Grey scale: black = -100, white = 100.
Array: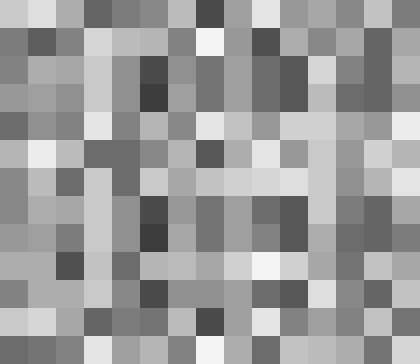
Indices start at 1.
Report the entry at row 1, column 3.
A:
36
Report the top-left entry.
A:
58
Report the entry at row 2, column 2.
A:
-27
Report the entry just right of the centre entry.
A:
63
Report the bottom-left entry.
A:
-15
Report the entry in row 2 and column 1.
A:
-3
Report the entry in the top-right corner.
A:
-3
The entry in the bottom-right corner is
68
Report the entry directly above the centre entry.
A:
-32
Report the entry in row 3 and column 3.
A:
31
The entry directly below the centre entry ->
-9
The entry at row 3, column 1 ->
2
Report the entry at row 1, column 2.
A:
74

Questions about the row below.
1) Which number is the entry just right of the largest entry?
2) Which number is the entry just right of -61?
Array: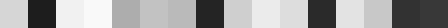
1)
36
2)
-56

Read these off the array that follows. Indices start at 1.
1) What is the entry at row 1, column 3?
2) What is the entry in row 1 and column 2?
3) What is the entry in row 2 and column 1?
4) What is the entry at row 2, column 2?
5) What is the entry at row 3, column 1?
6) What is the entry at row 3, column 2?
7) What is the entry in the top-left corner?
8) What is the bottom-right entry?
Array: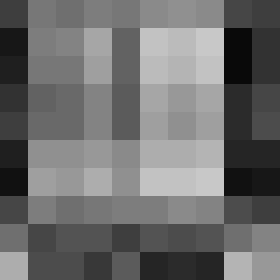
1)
-13
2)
-7
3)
-82
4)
-2
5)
-76
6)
-7
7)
-51
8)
19

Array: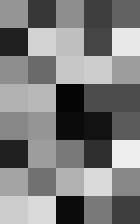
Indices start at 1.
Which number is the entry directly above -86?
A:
-40
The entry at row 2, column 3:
50
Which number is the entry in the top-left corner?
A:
17
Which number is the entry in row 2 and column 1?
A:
-75
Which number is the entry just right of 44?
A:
-96
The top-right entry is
-23
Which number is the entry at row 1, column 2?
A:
-57
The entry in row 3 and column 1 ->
11
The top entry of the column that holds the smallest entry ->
11
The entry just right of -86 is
-29
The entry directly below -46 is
60
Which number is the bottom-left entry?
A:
60

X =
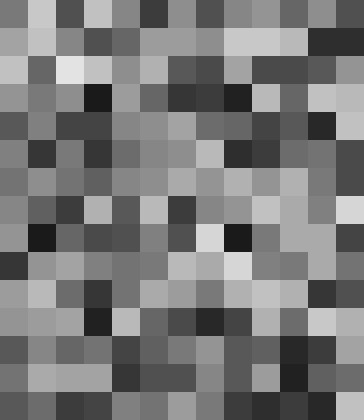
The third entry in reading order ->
-37
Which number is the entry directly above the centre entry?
33
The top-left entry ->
-5
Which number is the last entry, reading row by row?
51
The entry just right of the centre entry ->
5
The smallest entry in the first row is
-53
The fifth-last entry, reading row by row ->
-53
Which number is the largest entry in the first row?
57
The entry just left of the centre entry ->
45
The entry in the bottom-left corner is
-31
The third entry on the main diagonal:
78
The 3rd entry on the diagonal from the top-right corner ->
-42
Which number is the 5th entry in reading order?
5
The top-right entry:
-37
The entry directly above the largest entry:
5
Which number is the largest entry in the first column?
51
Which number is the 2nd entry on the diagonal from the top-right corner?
-64
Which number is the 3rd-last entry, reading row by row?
-53
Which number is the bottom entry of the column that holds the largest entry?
-53
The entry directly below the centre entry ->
-37
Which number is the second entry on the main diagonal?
51

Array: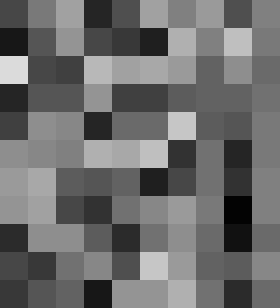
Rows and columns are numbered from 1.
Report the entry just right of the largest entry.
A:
-44
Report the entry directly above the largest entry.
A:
-82
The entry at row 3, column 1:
72
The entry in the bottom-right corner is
-17
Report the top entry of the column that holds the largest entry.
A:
-44
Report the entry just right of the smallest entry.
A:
0
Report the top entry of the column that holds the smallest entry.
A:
-38
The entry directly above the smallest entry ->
-61
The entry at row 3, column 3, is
-50
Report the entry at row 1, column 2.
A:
-5
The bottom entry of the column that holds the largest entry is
-56
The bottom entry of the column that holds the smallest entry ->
-66
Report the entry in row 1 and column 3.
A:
26
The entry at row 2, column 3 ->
16
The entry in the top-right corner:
0
